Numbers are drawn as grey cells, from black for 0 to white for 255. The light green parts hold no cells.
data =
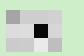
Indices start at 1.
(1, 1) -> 165
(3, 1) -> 203
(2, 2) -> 221
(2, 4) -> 214

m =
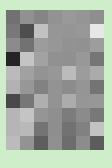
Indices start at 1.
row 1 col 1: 113
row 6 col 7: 116
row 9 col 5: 114
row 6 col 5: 140
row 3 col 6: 145
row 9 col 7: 195
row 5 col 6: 156
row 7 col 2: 119
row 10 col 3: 94
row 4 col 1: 36
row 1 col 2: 145
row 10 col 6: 140
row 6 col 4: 147
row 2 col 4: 150
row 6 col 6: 149
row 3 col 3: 156
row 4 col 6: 152
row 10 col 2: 147
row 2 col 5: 149
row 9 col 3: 116
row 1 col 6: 149
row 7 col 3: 175
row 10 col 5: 109

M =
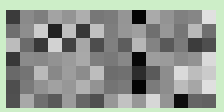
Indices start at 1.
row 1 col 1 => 59
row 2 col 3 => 205
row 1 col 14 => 134
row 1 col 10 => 5
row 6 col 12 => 141
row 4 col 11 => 157
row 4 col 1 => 56
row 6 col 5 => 151
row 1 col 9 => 149
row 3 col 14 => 60
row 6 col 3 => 146
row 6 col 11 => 123
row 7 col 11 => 215
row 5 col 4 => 136
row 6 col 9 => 122
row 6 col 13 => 187
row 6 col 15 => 223
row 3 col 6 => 167
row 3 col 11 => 131
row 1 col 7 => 119
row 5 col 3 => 186
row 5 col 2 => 116
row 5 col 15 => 203
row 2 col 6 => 55
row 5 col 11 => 90
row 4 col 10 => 7
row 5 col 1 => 105
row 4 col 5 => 155
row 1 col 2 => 138
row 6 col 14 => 166

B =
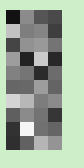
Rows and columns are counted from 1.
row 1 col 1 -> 18
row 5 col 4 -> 108
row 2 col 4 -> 63
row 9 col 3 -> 113
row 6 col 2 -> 104
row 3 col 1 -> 69
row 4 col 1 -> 157
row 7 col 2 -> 183
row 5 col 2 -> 117
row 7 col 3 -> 125
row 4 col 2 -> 34
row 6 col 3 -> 157

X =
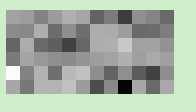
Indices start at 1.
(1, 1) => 162
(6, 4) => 179
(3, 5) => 65
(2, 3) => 174
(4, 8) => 163
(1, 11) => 133
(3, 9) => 200
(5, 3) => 178
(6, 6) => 156
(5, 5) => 185
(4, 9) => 176
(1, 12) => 105
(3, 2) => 172
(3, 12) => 147
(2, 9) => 158
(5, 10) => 92
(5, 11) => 65
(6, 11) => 105
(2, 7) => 172
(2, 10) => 106
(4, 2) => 165

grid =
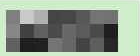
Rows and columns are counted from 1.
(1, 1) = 127
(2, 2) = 66
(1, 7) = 116
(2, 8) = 31
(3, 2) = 31
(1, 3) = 176
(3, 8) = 40
